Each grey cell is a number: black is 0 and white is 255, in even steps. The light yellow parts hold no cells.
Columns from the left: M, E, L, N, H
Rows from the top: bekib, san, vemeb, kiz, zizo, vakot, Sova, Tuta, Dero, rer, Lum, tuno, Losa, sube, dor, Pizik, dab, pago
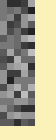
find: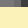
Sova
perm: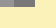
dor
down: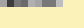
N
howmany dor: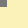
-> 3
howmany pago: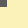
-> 3
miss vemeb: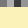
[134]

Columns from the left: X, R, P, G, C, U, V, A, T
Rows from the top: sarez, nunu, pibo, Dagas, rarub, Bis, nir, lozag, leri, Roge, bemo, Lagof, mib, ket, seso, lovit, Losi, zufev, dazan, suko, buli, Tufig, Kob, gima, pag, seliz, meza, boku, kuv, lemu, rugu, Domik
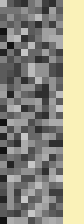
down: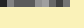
X
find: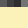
sarez
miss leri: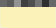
[130]
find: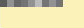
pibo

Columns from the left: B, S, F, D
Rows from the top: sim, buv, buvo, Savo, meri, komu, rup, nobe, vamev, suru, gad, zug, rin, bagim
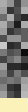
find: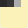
rup
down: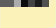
D
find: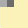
Savo

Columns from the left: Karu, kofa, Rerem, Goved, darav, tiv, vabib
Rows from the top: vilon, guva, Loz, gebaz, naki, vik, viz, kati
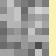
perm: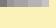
gebaz
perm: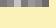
naki
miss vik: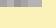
[122]
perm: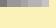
Loz
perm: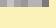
gebaz

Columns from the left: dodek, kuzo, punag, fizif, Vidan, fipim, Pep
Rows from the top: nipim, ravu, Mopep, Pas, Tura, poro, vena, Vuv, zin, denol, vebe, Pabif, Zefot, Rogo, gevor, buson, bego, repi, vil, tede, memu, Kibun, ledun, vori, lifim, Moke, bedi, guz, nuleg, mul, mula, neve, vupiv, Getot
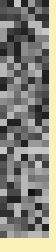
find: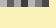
denol
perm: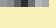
bedi
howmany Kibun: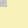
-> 4
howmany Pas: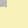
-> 4
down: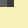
punag

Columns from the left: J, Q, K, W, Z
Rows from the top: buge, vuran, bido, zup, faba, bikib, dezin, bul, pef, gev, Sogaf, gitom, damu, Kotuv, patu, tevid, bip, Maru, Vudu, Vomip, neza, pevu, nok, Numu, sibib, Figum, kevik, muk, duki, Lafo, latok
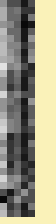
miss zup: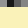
[9]
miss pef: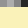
[161]
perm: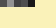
nok
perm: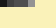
nok
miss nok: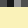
[66]

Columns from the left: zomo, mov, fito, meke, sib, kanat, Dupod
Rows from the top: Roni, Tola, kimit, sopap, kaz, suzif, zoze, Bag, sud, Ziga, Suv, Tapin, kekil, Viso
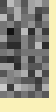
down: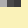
kanat
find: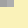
Roni
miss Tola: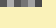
[102]

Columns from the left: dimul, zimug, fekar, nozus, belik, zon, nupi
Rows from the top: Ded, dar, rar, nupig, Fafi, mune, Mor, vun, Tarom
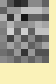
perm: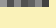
mune
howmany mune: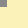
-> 2
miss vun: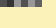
[111]
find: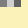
Fafi
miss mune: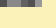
[65]
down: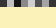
nozus
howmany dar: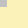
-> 3

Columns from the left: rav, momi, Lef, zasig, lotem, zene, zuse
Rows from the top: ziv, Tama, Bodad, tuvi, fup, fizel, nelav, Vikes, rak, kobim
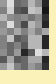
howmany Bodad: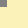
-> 1
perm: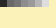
ziv
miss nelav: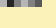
[104]
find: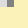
tuvi
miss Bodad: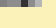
[117]
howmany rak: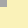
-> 3
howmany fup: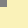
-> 3

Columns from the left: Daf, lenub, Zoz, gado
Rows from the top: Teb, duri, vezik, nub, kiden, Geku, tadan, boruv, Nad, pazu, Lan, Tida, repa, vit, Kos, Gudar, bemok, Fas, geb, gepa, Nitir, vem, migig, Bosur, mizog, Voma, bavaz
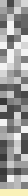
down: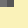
Zoz
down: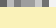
lenub
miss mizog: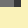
[72]
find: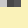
Gudar
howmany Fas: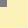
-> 2
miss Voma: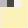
[229]

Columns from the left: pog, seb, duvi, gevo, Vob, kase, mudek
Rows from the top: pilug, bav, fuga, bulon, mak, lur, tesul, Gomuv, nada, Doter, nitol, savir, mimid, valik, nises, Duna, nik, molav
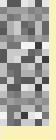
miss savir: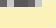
[72]
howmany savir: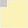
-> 2
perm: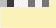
tesul
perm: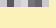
molav
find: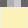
bulon
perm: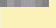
lur

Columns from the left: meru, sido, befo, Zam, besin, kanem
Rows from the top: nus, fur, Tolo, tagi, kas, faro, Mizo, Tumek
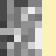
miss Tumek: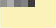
[157]
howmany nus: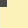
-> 3

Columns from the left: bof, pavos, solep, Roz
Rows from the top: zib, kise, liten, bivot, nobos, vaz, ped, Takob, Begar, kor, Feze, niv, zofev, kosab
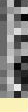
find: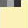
Feze
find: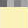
bivot
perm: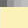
Takob
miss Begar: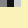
[120]
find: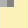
bivot

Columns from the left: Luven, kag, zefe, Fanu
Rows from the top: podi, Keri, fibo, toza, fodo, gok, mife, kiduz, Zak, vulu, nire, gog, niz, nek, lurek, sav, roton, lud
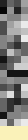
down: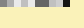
Fanu
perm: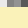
gok
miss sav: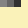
[115]
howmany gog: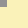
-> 1
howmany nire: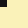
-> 3
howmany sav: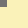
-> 1
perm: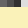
niz

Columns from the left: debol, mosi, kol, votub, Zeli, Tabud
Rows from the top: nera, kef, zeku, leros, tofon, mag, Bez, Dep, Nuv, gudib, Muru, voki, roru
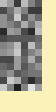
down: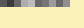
Tabud
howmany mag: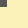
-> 4

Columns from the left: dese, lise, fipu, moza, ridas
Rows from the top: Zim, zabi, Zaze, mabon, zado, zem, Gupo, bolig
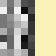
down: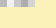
fipu
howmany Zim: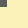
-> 0
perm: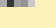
bolig
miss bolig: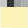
[147]
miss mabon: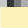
[133]

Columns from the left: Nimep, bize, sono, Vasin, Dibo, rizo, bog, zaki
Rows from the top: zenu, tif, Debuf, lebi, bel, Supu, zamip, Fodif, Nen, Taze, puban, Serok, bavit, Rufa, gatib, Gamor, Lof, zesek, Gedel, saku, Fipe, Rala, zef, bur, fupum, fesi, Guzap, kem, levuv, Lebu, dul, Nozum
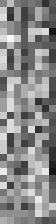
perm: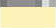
dul
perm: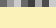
Taze

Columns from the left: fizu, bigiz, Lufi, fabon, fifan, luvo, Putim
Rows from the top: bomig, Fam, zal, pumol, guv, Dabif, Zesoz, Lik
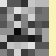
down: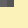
fizu
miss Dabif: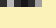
[35]
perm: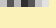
Zesoz
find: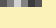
pumol
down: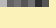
luvo

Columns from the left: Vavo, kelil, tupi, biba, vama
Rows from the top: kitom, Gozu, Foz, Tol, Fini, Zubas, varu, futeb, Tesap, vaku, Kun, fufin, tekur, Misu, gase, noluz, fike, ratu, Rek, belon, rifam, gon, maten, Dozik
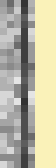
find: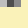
Kun
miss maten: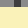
[122]

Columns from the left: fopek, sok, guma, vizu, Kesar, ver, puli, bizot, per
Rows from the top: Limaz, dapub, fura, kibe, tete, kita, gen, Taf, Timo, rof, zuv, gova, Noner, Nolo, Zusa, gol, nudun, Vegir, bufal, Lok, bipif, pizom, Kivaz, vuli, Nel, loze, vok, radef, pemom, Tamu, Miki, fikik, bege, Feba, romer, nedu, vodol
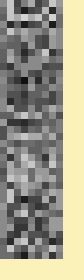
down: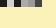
vizu
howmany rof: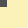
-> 3
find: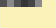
Tamu
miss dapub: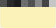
[183]
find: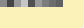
Miki
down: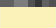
guma

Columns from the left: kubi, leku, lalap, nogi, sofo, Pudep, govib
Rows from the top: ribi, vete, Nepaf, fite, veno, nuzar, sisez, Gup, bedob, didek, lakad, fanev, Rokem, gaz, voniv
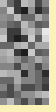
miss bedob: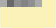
[158]
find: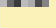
ribi
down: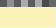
Pudep
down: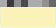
lalap
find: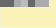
sisez
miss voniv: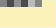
[118]

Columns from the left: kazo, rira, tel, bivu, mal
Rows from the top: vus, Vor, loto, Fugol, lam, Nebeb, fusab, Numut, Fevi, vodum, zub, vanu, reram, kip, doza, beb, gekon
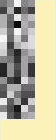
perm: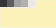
gekon
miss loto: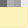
[192]

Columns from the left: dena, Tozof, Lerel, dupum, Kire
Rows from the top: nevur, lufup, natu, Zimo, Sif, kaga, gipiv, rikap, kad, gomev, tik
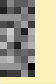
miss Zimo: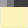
[76]
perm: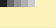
Sif
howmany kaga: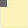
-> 3
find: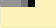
gomev
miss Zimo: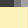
[76]
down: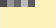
dena
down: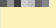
Tozof

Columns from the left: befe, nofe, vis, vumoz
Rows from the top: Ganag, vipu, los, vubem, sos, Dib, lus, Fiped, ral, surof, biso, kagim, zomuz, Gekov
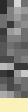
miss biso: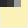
[199]
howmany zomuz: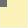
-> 2
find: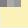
vipu
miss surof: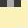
[186]
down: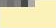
nofe
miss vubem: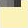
[142]
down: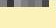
nofe

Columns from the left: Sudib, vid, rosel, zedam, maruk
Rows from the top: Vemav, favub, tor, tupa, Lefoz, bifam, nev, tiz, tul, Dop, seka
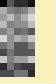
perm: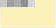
bifam
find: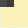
Dop
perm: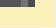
tiz
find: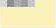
bifam
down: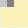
maruk
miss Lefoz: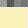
[103]
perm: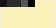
Vemav

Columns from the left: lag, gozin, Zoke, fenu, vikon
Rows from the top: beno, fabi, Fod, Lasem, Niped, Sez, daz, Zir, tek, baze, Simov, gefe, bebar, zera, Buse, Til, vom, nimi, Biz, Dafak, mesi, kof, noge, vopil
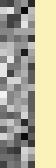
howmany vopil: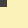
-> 2
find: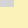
gefe
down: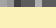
vikon
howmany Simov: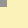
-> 1
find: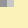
daz
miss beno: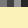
[78]

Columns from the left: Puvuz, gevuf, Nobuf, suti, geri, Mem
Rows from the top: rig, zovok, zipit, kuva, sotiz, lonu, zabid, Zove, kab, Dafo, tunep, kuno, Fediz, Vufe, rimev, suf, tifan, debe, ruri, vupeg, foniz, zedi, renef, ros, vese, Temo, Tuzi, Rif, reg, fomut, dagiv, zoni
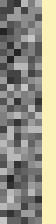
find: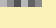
foniz
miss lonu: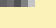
[169]
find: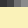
kuno
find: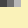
Dafo

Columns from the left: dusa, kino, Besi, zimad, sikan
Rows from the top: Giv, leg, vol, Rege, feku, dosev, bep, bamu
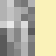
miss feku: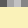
[105]
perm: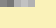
vol
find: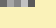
feku

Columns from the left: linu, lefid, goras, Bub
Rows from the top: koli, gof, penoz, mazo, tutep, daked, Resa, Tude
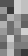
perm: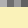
penoz
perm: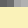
mazo
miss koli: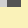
[192]
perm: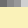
tutep
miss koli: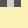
[192]
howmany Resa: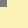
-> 2
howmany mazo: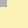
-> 1

